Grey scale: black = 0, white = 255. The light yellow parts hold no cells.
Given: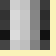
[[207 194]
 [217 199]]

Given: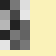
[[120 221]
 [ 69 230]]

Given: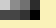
[[140 113]
 [ 69  51]]

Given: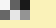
[[ 97  25]
 [230 148]]

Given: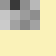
[[ 57 142]
 [177 156]]

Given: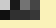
[[ 25 115]
 [ 48  47]]

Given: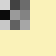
[[ 66 108]
 [154 131]]
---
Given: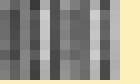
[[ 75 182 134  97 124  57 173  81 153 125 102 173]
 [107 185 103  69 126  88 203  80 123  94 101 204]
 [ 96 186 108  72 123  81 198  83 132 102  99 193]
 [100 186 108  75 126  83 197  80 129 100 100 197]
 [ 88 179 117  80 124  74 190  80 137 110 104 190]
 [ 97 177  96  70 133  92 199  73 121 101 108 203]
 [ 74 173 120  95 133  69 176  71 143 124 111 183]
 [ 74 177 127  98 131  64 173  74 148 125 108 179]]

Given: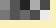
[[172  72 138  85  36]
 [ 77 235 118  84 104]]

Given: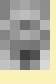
[[152 142 130 156 166]
 [181 143 130 180 189]
 [131 183 174 149 109]
 [161 127 132 152 174]
 [118 146 149 124 122]
 [ 81 203 182 126  62]
 [148 216 194 185 108]]

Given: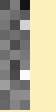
[[124  20  72]
 [110  92 126]
 [ 75 210 118]
 [112  98 103]
 [ 77 111 135]
 [130 120 111]
 [ 67 130 137]
 [ 75 251 123]
 [113 105 158]
 [139 142 100]
 [132 113 104]]

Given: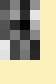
[[ 30 144  67 128]
 [ 43 229 106 155]
 [  4 176  83  42]
 [ 47 135  79 122]
 [127  34 231  66]
 [117  39 225  67]]

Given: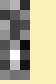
[[181  42 150]
 [ 88 134  58]
 [ 64  74 166]
 [ 64 139 145]
 [155  13  79]
 [251  69 108]
 [191  20  62]
 [113 117 134]]

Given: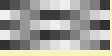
[[124  56  58  82 115 167 208 225 238 199 151]
 [207 225 239 201 152 125  58  57  82 114 165]
 [ 76  49  76 100 150 196 221 237 220 161 138]
 [213 229 235 184 148 109  49  65  87 127 178]
 [136  71  50  77 103 154 200 222 236 216 159]]

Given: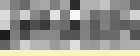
[[142 103 168 125 105 157 167 127 163  42 177 177 194 145]
 [157 210 220 148 207 136 109 225 126 248 168 112 128 104]
 [ 93 104 205 114  47  79  58 118 108  47 128  91 127 100]
 [167  82  29 125  74 134 137 136  86  85 129  95 106 107]
 [172 173  99 147 207 180 179 154 170 221 154 151 177 155]]
